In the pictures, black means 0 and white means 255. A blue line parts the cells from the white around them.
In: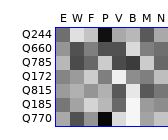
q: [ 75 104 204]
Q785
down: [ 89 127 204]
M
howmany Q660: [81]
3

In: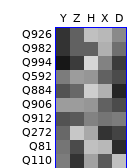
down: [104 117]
Y
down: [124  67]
D

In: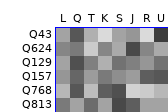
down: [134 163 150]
L
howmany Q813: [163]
4
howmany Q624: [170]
2
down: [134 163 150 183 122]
L
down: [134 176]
K
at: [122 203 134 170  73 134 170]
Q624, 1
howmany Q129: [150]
1

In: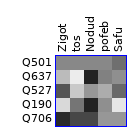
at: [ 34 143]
Q190, 2
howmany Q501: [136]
4
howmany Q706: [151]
2
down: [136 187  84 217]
Zigot
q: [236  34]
Q637

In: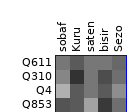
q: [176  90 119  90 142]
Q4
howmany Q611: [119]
3
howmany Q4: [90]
2
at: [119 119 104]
Q611, 2
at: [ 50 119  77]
Q310, 1
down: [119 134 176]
sobaf

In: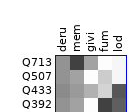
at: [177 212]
Q433, 2
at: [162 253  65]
Q392, 1

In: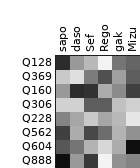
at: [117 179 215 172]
Q604, 1
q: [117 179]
Q604
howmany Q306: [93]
2
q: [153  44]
Q160
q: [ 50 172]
Q160
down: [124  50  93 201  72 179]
Sef

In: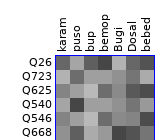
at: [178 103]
Q26, 4
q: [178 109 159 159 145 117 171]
Q723

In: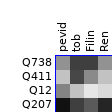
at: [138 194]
Q411, 2
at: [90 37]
Q207, 2
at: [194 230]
Q12, 1
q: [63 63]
Q738
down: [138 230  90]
Filin
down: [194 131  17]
pevid
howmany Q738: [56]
0

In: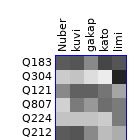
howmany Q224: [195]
3
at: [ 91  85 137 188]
Q212, 0
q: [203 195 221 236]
Q304
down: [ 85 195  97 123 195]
kuvi

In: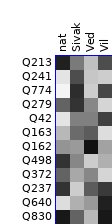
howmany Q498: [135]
1
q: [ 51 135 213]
Q279
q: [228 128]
Q42

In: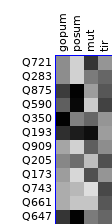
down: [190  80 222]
mut
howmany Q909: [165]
1
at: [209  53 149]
Q721, 1
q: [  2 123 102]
Q647
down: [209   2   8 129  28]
posum
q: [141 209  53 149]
Q721

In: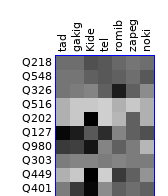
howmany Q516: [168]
0
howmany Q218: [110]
3
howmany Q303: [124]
4
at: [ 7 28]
Q127, 0
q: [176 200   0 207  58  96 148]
Q449
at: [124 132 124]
Q303, 3
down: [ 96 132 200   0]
Kide

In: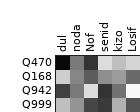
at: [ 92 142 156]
Q168, 2
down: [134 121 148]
noda
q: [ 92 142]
Q168
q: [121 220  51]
Q942

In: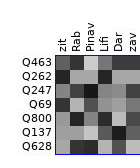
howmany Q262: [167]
4
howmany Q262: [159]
0
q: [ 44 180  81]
Q628
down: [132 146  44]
Lifi
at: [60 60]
Q463, 4
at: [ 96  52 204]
Q463, 0
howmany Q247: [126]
0

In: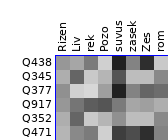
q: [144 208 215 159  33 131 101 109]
Q377
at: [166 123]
Q438, 1
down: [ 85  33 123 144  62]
suvus
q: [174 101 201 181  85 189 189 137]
Q345
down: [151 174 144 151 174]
Rizen
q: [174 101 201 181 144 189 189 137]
Q352
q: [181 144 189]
Q352

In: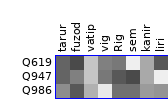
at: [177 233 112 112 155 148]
Q986, 2
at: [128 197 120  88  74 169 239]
Q947, 1
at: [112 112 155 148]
Q986, 4
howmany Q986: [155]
1
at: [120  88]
Q947, 3
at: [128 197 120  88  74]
Q947, 1

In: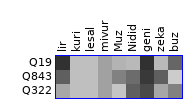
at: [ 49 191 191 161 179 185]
Q19, 0
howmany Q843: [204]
1
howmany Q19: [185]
2

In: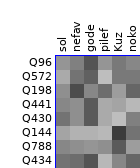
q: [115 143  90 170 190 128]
Q430
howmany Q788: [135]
1
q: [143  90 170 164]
Q441

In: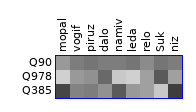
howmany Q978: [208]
2
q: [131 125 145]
Q385
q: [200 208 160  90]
Q978
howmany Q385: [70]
1
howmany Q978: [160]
2
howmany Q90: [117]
3

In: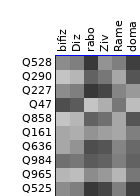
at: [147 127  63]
Q528, 3
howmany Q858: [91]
0

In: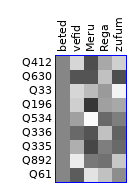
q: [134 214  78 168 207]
Q412
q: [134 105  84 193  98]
Q336
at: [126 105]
Q335, 3
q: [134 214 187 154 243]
Q33
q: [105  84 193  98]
Q336
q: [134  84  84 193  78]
Q630

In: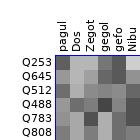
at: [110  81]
Q783, 4
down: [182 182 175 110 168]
Dos
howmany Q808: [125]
3
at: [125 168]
Q808, 0

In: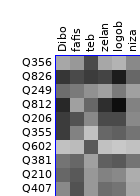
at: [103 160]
Q381, 1
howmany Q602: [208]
0

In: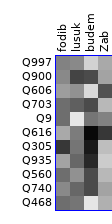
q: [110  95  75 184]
Q703
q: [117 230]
Q468
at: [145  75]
Q560, 1

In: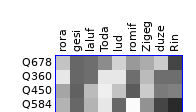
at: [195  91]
Q450, 4
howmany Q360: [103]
1

